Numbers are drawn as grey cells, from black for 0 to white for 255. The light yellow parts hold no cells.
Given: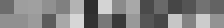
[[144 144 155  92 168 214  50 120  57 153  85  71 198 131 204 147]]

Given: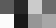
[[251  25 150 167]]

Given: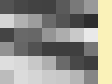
[[212 177 157 106  84  63  46]
 [146 102  82  62  61  63 118]
 [188 219 213 203 200 182 133]]

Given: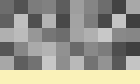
[[ 96 191  79 179  72 163 125  73 196  63]
 [ 85 135 170 179 145 106 137 124  78  63]]

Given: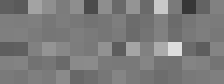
[[126 125 127 119 125 120 115 118 126 108 113 128 107 118 125 123]
 [ 94  96 129 148 136 125 121 146  93 165 129 171 222 107  93 132]
 [122 119 127 123 138 104 110 119 133 122 116 109 114 121 123 127]]

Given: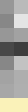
[[135 228]
 [ 72  61]
 [163 174]]

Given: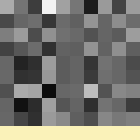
[[ 73 102 110  54 107  96 148 101 141 108]
 [ 66  87 108  49  98  95 147  98 143  95]
 [104  49  52 152  92 100  59 111 103  83]
 [101  17  44 160  85 100  47 115 103  60]]
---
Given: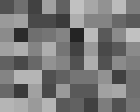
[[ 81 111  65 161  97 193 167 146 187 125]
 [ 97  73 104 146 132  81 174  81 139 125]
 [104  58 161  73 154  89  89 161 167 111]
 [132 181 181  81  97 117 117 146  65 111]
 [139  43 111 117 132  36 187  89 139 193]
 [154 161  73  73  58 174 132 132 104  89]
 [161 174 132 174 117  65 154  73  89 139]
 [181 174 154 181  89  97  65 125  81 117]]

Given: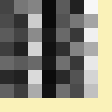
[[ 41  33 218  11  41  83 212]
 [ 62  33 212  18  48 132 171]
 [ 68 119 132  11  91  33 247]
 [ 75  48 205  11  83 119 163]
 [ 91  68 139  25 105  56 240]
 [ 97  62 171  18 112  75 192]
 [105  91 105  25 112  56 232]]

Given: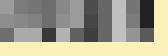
[[110 170 170  56 178  96  63 103 192 148  90]
 [142 136 129 110 142 155  70 103 192 123  33]
 [155 123 117 110 136 155  77 103 192 117  33]]

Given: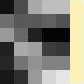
[[ 17  75 169 190 190]
 [ 24  46 153 213 229]
 [ 32 169 161  61  54]
 [ 38 116 146 130 130]
 [110  89  89  97  82]
 [153 104  32   4   4]]

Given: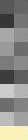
[[ 55 117]
 [ 61  94]
 [ 88 102]
 [109 130]
 [123 138]
 [154 109]
 [168 146]
 [187 160]
 [203 180]]

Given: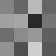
[[109 139 152  95]
 [132 102 186 102]
 [146  80 206  88]
 [160 166  41 117]]
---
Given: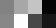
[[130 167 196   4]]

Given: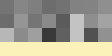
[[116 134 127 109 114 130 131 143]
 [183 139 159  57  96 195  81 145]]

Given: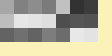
[[167 129 141 123 193  50  59]
 [ 99 112  99 125 108 232 227]]

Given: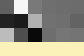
[[ 96 246 121 111 109 108]
 [188  78   9 110 118 116]]

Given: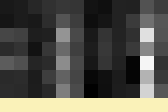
[[ 25  28  39  49  55  53  19  15  34  33  82  61]
 [ 70  65  30  32 148  73  25  52  35  48 224  84]
 [ 92  80  37  43 140  73  23  53  34   5 245  49]
 [ 44  42  29  41 126  75   1  15  29  32 211  87]]

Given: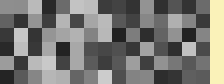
[[142 141 186  41 107 195 189  60  67  51 147  48  84  51 107]
 [ 56 199  52 149 164 178 131 184  33 125  45  99 146  34 133]
 [156  55 186 201  66 168  91  61  88 158  63 146 119  88 115]]
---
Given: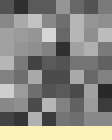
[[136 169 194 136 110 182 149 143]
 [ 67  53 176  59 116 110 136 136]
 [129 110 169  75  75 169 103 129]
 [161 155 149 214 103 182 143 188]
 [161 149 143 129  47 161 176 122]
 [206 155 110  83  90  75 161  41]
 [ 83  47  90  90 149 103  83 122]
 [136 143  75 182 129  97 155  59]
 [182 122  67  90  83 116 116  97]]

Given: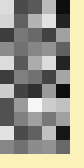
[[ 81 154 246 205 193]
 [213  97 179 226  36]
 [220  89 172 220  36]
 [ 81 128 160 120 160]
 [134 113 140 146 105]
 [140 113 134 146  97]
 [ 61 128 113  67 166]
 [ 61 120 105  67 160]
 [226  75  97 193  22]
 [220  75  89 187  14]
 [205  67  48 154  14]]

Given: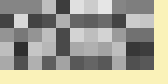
[[190  47 198 183  73 169 176 163 190  55  61]
 [169  80 176  94 163  88 101  88 169  80  88]
 [148 120 148 190  73 211 190 211 155 113 113]
 [133 133 133 190  61 224 204 230 133 126 126]
 [ 67 217  67  80 176 101  94 107  67 204 198]]

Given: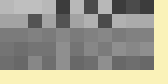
[[184 191 191 184  60 184  75 184  60  75  60]
 [110 104 135 110 143 104 110 143 104 110 104]
 [123 123 129 123 135 123 129 135 123 129 129]
 [116 110 116 116 143 116 135 123 143 135 143]
 [163 163  83 163  83 163 177  75 177 171 171]]

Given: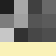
[[125 161  85  91]
 [199  50  71  78]
 [ 31 168  64 105]]

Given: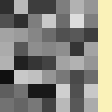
[[ 16 200 192 149 120  73 108]
 [171  88 142 134 142  53 163]
 [163 155 134 108  80  88  61]
 [ 80  47 126 200 108 221 126]
 [114 101 120  67 185  88 171]
 [ 47 185  61  61 126 178 149]
 [178  32  53  67 163 178 149]
 [ 94 114  24  24 207  80 200]]
